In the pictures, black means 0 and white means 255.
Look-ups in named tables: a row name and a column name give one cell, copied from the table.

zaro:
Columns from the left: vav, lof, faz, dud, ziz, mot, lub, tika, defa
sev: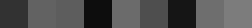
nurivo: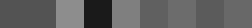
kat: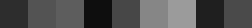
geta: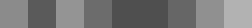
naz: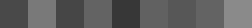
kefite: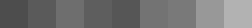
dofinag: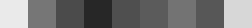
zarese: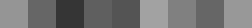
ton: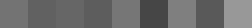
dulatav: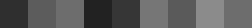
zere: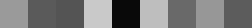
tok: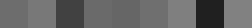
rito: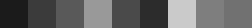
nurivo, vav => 83
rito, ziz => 74
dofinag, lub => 115
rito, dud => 153
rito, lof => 59
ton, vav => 115
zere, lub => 105
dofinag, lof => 118
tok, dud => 106
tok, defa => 129
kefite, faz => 110
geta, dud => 108
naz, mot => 97
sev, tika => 110
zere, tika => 151
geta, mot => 79
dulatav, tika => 139
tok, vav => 109
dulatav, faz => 109
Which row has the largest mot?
zere

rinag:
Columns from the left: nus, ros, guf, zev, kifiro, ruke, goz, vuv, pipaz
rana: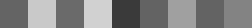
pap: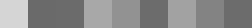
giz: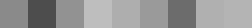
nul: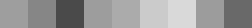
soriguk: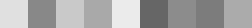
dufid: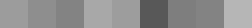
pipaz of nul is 105
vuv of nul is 156
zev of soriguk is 169
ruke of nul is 203
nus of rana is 100
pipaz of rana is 131
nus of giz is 138
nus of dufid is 156

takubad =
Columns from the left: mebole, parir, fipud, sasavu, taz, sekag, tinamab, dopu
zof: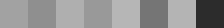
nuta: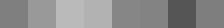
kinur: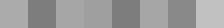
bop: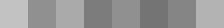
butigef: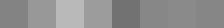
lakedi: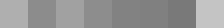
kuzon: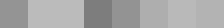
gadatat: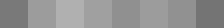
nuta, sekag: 131
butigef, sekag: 135
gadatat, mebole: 121
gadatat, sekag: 156
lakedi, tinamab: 121
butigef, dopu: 134
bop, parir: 144
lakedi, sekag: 128
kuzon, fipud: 187
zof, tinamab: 180

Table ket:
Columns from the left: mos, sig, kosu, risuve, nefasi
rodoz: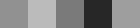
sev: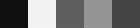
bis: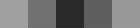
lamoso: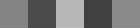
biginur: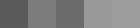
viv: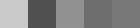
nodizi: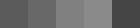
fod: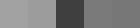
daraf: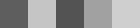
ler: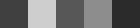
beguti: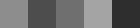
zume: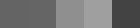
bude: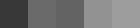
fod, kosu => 63
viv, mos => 202
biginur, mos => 90
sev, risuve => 148
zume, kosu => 143
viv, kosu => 145
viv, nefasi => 120
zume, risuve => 159
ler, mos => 64
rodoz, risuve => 39
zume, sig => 101
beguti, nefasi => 46
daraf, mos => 94
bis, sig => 113
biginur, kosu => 107
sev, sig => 242
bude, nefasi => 157
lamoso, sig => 75

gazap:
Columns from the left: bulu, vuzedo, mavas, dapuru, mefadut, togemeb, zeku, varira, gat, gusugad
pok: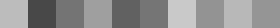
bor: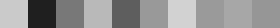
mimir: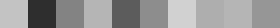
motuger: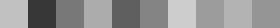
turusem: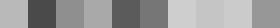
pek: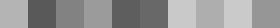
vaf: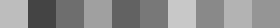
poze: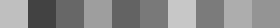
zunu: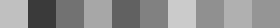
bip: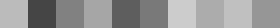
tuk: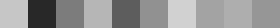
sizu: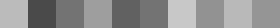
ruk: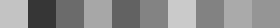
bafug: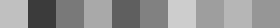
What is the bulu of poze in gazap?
191
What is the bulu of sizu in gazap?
187
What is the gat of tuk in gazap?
174
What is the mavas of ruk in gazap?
107
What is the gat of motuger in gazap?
179
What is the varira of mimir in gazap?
174
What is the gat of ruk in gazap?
170
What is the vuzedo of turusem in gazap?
74
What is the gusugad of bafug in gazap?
150
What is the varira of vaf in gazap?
137
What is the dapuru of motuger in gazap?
172
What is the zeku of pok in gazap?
201
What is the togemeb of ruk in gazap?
131
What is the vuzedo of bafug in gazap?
59
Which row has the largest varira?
turusem

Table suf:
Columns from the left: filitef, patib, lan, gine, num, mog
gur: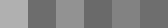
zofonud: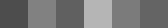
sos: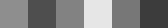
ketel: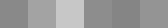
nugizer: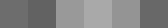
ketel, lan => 199
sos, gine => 230
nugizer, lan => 153
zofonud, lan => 96
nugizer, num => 148
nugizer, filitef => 109
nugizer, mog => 104

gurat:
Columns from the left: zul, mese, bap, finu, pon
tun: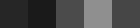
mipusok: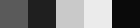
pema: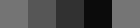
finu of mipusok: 235
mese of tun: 26
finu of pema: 11
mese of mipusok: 31
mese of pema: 86
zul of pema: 116
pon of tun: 70
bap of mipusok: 201
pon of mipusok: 10
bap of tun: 75
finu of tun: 143
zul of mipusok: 90

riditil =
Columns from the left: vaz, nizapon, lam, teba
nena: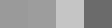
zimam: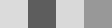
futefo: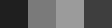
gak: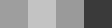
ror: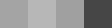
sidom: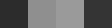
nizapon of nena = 157
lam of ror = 160
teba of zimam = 152
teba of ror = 70
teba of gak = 58
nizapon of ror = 183
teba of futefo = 62
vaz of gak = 158
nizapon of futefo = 122
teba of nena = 107
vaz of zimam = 219
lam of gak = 154
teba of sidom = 52
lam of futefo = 155
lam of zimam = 217
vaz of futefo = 31
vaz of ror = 164
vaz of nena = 154
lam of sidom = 154
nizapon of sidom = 143

